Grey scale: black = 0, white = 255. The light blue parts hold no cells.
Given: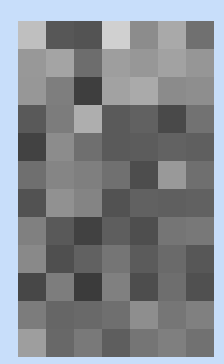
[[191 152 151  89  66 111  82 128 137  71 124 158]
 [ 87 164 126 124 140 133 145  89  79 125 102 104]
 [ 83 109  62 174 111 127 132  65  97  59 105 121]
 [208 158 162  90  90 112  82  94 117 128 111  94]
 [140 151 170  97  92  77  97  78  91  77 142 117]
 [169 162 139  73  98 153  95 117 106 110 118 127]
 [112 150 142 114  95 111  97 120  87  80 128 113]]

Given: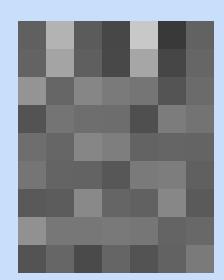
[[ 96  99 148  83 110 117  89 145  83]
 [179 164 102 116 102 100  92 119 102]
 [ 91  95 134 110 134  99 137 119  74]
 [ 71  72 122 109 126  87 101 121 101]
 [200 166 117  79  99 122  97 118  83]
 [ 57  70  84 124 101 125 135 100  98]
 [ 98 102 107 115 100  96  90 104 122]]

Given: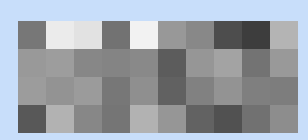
[[119 153 156  88]
 [235 157 147 178]
 [226 135 155 135]
 [114 132 119 117]
 [242 137 143 178]
 [152  92  97 150]
 [136 150 129  98]
 [ 77 163 147  81]
 [ 61 115 127 113]
 [180 153 125 141]]

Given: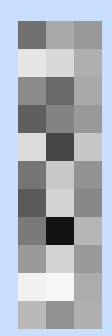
[[113 230 139  95 220 117  90 122 153 241 185]
 [168 216 105 131  70 200 210  19 212 246 145]
 [152 175 168 152 198 146 135 181 153 172 175]]

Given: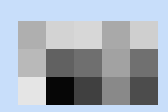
[[175 185 229]
 [211  97   6]
 [215 111  64]
 [169 162 137]
 [207 112  76]]

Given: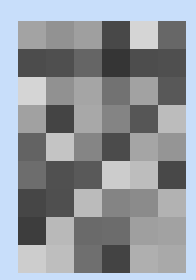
[[163  76 213 161  99 109  70  61 205]
 [146  79 145  68 196  80  79 185 190]
 [159 101 165 168 133  89 187 106 111]
 [ 72  53 114 132  75 204 132 108  67]
 [213  77 162  86 165 189 139 159 175]
 [103  79  88 188 149  72 178 162 169]]

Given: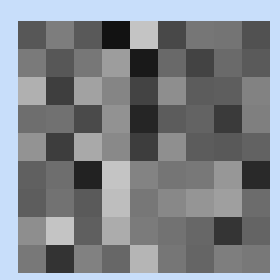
[[ 87 122 176 110 147  96  93 142 120]
 [125  87  62 113  61 110 114 196  51]
 [ 89 119 162  74 169  34  90  95 129]
 [ 18 157 133 146 137 196 190 172 103]
 [196  25  67  37  61 131 119 123 181]
 [ 72 105 142  92 143 117 136 114 118]
 [118  67  92  99  92 120 149 103 101]
 [116 106  94  58  89 151 159  52 126]
 [ 81  90 130 127  98  41 108 100 120]]

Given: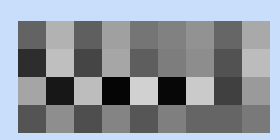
[[ 99  45 165  84]
 [178 191  23 142]
 [ 95  69 189  78]
 [160 166   5 132]
 [117  94 209  86]
 [129 125   7 127]
 [146 141 202 101]
 [102  82  64 101]
 [169 188 154 121]]

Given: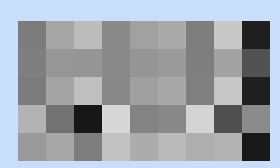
[[124 127 124 179 154]
 [166 150 164 114 167]
 [188 149 191  23 126]
 [138 137 136 215 194]
 [161 149 159 131 172]
 [170 154 168 136 186]
 [126 126 128 212 174]
 [200 162 199  79 179]
 [ 31  82  31 139  24]]
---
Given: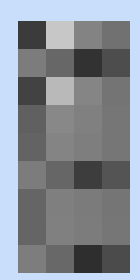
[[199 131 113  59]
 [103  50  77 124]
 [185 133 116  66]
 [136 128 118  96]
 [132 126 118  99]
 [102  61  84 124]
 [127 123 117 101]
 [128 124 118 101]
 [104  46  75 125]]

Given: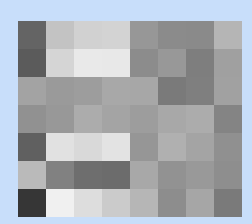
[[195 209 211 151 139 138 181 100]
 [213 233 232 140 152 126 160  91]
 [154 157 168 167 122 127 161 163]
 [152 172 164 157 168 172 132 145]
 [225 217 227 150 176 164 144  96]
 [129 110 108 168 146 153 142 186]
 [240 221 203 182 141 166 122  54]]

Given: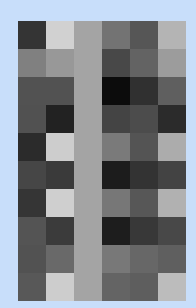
[[209 164 115  86 180  52]
 [152 164  72  99 156 128]
 [ 82 164  12  48  95  82]
 [ 34 164  68  76  43  81]
 [205 164 122  84 172  43]
 [ 58 164  28  51  67  70]
 [207 164 119  87 177  53]
 [ 59 164  29  56  72  84]
 [105 164 120 103  95  82]
 [205 164 100  94 188  88]]

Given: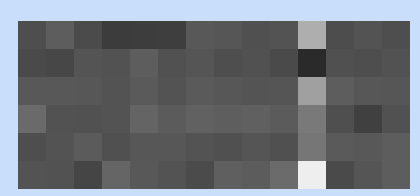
[[ 93  75  60  61  62  88  86  80  83 174  77  83  78  78]
 [ 71  84  82  93  81  85  78  81  74  42  80  78  82  74]
 [ 88  87  83  90  83  90  87  84  85 160  93  87  86  88]
 [ 82  81  83 100  91  97  94  96  91 121  79  64  81 106]
 [ 83  91  80  87  87  83  80  85  80 118  90  88  93  78]
 [ 82  69 101  88  83  75  95  92 107 238  74  85  93  83]]

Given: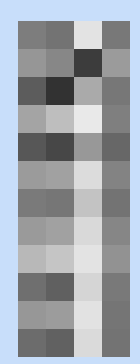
[[115 227 120 125]
 [135  60 155 150]
 [ 50 170 119  92]
 [190 233 127 164]
 [ 71 152 103  87]
 [161 220 131 155]
 [118 195 115 122]
 [161 217 134 154]
 [197 227 146 184]
 [ 96 213 121 111]
 [156 226 117 151]
 [ 97 218 115 108]]

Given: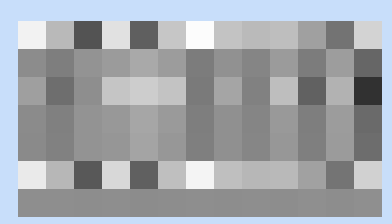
[[185  83 225  95 198 252 195 186 190 160 115 211 242]
 [126 147 155 169 156 124 145 133 155 124 157 102 140]
 [110 142 197 205 195 122 165 129 190  97 178  49 159]
 [128 147 152 166 154 126 144 133 153 126 156 106 139]
 [129 147 150 164 151 127 144 134 151 127 155 109 138]
 [183  88 216  96 191 244 191 183 185 161 116 209 234]
 [142 141 142 140 141 142 141 142 141 143 141 143 142]]
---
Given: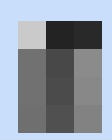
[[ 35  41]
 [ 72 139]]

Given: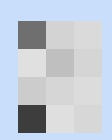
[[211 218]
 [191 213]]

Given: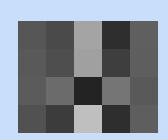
[[ 74 164]
 [ 78 160]]

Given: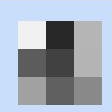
[[ 40 181]
 [ 65 180]]

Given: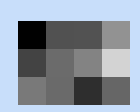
[[ 81  82]
 [107 131]]

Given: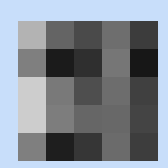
[[100  74]
 [ 27  47]]

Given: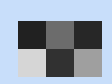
[[108  39]
 [ 49 159]]
